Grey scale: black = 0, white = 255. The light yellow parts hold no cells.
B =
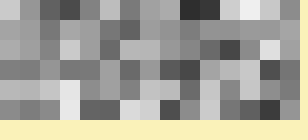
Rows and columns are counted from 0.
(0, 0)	202
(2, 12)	139
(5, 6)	218
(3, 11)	184
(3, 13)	79
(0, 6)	122
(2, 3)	202
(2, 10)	106
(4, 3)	229
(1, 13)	153
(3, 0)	127
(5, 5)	98
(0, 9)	46
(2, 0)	172
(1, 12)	154
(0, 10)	55
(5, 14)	149
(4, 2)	197
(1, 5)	119
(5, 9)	140
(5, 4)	100
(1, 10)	147
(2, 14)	161
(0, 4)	130
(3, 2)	149
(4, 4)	141
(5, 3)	232

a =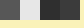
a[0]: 87
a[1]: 231

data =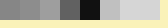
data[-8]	134
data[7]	213
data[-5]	97
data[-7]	141

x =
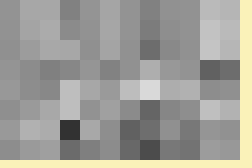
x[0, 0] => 147
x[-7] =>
[146, 164, 171, 139, 146, 166, 147, 124, 142, 146, 194, 186]
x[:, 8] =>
[145, 142, 137, 152, 173, 134, 144, 120]
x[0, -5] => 129
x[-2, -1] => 145
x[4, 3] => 190
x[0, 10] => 186
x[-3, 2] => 168
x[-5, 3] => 135
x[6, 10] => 149
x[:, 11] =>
[181, 186, 182, 109, 144, 178, 145, 152]
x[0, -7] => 165
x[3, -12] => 148
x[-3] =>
[143, 154, 168, 190, 146, 160, 139, 101, 134, 142, 191, 178]
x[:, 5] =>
[165, 166, 164, 130, 154, 160, 142, 140]
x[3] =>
[148, 140, 128, 135, 149, 130, 145, 174, 152, 147, 97, 109]
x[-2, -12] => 153
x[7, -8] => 127
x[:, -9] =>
[129, 139, 167, 135, 190, 190, 50, 107]
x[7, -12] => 141
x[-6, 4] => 144
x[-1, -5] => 76

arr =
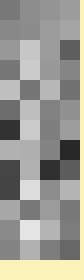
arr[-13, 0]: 120
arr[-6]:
[177, 175, 132, 40]
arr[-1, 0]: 132
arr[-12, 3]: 165
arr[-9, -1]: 114
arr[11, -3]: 228
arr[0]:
[120, 141, 148, 156]
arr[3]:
[119, 203, 153, 133]
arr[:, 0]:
[120, 136, 152, 119, 192, 109, 50, 177, 69, 68, 167, 138, 132]
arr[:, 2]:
[148, 155, 155, 153, 183, 129, 127, 132, 48, 141, 155, 180, 125]
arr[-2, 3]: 124
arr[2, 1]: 198

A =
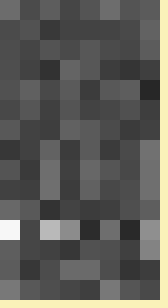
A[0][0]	108
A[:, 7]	[91, 98, 92, 63, 39, 62, 65, 113, 111, 111, 94, 143, 131, 61, 73]
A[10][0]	104
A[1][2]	57
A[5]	[72, 86, 64, 84, 67, 71, 80, 62]
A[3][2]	50
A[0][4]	84
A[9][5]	72
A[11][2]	185
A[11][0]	247
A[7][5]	59
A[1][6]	73
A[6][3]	97
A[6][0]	88
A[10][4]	60
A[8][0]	84
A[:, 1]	[75, 82, 69, 66, 96, 86, 66, 65, 58, 63, 89, 70, 70, 55, 88]
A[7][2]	98
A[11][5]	110
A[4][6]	93
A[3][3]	100
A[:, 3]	[70, 67, 74, 100, 90, 84, 97, 60, 64, 60, 67, 140, 55, 106, 70]
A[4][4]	60
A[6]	[88, 66, 62, 97, 90, 75, 59, 65]
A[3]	[78, 66, 50, 100, 87, 61, 53, 63]
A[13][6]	52
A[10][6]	79
